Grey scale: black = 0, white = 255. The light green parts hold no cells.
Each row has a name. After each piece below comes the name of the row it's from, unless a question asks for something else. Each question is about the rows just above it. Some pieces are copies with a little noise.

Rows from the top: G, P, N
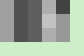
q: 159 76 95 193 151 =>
P
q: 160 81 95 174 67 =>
G
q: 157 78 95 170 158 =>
N

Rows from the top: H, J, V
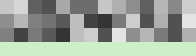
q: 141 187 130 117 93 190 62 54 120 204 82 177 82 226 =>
J
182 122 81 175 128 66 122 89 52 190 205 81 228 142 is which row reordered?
V

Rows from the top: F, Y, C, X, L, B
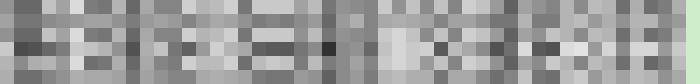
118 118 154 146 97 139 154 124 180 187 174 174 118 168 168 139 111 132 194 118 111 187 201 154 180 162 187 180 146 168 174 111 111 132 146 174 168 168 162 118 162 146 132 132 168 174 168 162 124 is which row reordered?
B
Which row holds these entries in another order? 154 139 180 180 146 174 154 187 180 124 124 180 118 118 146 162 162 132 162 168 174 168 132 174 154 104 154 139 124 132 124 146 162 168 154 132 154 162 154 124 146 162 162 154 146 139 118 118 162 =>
Y
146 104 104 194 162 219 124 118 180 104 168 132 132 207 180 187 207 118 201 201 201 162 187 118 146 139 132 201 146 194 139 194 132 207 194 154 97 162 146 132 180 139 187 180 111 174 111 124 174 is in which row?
F

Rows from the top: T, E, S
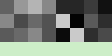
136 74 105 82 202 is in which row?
E
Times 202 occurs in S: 1
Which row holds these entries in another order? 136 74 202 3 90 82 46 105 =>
E
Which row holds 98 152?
T
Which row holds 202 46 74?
S
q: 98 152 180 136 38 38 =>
T

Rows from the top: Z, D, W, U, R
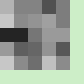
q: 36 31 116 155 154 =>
W
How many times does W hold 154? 2
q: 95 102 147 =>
U

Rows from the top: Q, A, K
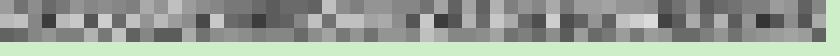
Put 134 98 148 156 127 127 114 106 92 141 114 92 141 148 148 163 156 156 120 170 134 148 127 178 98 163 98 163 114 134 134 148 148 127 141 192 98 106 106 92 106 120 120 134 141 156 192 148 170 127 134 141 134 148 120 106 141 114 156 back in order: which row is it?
Q
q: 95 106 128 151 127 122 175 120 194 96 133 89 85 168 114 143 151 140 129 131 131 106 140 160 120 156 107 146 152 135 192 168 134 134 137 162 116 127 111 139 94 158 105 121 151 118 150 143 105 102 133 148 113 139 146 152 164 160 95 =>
K
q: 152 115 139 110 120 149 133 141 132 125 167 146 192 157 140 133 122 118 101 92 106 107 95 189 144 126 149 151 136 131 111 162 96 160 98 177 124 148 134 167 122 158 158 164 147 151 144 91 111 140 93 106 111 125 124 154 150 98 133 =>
Q

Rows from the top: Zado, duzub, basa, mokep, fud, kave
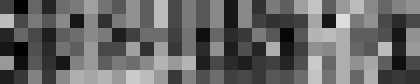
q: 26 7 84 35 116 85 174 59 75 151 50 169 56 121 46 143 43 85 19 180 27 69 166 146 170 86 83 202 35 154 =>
mokep
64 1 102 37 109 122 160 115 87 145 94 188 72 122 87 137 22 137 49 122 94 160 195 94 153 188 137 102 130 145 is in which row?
Zado
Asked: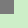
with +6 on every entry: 128
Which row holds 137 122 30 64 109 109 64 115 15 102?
basa

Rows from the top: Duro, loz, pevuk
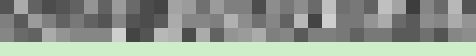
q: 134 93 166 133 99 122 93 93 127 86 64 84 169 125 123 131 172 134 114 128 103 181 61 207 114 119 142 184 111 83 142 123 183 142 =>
loz
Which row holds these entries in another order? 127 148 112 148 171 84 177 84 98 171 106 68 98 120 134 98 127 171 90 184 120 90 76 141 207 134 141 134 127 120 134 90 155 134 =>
loz

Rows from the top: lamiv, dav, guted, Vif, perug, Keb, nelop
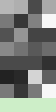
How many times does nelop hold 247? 1
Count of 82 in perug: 0
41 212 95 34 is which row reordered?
Keb
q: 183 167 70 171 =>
lamiv

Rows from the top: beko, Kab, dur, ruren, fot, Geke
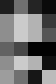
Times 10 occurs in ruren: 0
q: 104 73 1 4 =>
ruren
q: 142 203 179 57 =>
Kab
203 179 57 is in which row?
Kab

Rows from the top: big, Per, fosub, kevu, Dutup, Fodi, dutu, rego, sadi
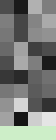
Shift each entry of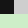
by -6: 14 200
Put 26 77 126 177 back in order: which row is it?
big
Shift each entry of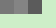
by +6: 125 138 97
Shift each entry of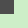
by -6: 71
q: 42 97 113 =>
Fodi

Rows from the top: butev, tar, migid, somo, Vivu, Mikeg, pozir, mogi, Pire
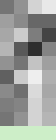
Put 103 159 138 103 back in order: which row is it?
tar
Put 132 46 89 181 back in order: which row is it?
somo

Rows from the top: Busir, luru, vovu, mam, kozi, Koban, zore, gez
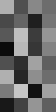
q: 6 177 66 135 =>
mam
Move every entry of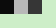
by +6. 17 190 60

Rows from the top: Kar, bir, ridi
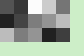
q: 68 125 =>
bir
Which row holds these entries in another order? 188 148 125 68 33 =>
bir
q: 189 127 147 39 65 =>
ridi
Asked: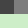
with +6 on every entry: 74 131

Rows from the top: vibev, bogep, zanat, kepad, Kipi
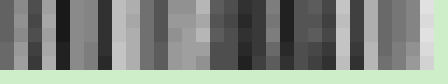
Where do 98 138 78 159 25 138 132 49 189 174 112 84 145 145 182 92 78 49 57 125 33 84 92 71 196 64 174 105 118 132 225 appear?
vibev
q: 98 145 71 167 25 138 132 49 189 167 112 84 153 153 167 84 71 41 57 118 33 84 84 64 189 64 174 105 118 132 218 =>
bogep
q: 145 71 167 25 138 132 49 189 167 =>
bogep
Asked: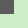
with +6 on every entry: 98
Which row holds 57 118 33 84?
bogep
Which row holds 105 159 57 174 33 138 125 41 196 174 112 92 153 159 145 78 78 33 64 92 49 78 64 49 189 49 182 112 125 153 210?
Kipi

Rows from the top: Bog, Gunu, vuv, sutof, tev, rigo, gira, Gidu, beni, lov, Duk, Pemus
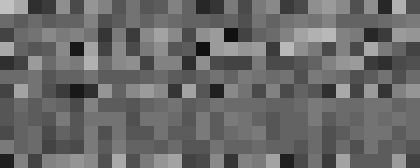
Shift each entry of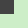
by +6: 73
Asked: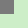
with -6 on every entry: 116
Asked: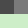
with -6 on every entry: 68 116
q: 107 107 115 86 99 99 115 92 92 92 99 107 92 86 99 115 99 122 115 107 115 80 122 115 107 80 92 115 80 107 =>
rigo

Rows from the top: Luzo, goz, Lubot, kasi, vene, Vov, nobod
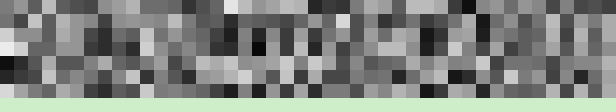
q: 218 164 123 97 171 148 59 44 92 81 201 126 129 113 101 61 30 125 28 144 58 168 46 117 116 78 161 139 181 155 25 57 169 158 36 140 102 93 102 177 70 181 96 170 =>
nobod
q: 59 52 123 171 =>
Luzo
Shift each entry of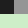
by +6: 36 155
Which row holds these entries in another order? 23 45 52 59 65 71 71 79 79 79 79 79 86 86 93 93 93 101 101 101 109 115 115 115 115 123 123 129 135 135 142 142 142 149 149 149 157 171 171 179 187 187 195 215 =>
goz
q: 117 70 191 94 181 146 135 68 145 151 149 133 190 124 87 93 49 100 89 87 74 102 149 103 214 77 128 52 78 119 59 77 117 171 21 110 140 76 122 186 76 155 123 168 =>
goz
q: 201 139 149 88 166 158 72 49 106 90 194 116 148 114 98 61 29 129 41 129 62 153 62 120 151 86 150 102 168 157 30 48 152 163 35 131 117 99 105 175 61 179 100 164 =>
Lubot

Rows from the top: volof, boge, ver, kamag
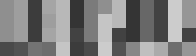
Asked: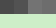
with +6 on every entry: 80 88 121 115
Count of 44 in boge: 0
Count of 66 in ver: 4
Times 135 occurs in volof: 0

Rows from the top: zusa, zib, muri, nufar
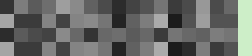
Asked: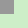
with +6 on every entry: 158
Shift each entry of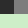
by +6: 50 131
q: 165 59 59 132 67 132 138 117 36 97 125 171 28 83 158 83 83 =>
zib

